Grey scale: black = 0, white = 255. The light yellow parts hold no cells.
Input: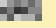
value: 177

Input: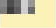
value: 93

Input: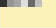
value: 222

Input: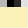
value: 2

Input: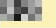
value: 208

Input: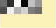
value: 210

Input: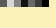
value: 104
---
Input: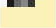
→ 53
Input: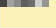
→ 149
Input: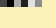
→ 141
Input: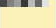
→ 227
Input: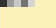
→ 213
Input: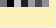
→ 144
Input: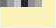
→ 169
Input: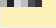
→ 52
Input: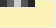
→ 38
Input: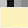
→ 138
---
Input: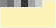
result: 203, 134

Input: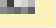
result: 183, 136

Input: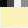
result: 141, 11

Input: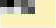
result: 145, 217

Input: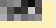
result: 86, 173

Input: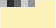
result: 147, 188

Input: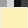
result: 64, 158

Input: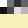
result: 100, 17

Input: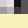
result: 86, 156
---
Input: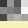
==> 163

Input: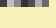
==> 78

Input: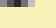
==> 43

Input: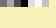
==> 223

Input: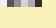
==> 211

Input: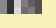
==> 110

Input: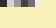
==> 68

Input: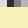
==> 45

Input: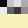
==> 99

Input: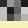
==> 72
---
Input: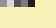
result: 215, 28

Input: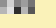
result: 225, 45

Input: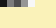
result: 247, 20

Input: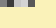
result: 212, 59

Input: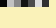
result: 222, 6

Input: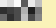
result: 251, 32

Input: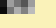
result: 187, 10

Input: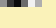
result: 241, 11
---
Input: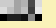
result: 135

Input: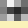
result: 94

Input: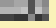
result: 53

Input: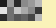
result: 70

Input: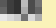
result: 216

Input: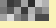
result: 74

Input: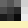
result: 10
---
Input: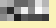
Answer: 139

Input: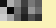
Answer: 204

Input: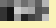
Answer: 51

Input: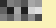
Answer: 127

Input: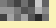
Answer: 67

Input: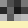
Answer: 188

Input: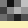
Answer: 108

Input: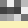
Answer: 157
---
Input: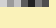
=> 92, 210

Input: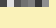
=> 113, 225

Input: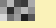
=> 143, 214

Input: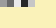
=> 234, 234

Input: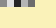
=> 37, 225

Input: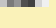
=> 80, 240

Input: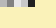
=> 231, 231
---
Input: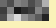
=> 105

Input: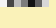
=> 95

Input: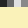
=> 224

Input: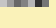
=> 50

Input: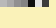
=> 227

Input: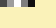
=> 126
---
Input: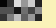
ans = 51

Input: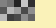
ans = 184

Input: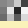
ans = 106

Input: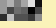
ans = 45

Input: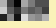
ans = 32

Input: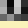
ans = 103
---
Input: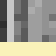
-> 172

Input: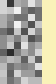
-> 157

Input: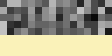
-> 76

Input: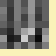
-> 150

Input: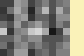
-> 83

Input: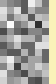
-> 238

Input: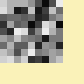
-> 11

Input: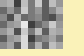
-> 93

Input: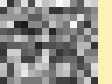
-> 93
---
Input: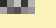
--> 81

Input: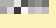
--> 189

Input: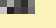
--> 71

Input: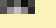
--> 192

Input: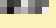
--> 125

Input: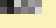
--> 134

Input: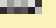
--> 84

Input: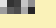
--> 77
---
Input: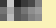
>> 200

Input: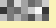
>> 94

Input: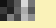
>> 46

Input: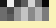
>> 240

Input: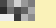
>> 140

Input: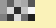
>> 98

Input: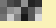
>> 74
